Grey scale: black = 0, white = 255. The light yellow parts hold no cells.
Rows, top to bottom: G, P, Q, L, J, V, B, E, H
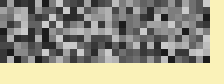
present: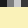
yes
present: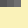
yes
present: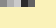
yes
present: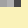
yes
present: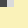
no
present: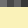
no

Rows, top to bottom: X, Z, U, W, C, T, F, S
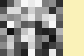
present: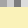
no
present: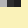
no
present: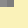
no
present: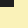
no
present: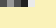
no
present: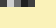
yes
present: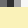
yes

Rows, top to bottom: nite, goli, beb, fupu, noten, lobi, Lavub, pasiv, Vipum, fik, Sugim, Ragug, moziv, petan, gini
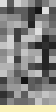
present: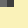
no
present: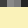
no
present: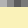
no
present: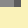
yes
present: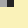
yes

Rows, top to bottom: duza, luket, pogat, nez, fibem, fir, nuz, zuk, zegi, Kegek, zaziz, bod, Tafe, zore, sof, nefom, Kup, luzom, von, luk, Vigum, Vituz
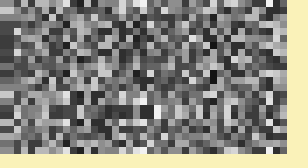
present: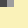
yes
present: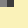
yes

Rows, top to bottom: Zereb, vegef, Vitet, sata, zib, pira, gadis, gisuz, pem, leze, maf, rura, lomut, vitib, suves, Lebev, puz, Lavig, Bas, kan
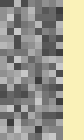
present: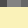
no
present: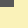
yes
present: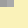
yes
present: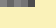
no

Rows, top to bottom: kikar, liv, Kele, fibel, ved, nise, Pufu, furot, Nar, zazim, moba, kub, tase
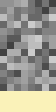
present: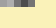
yes
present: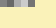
no
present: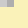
yes
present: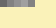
yes
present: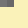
yes
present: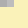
yes

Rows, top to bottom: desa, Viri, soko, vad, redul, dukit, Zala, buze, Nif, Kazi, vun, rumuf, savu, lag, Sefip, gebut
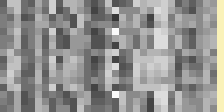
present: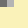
yes
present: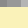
no
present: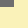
yes
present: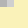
yes
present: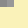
yes

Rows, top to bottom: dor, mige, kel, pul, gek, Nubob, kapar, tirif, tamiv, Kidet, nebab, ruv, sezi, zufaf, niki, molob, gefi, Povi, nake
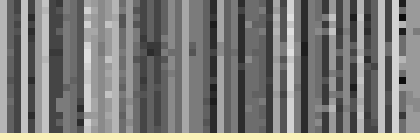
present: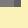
yes
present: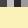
yes
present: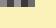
no

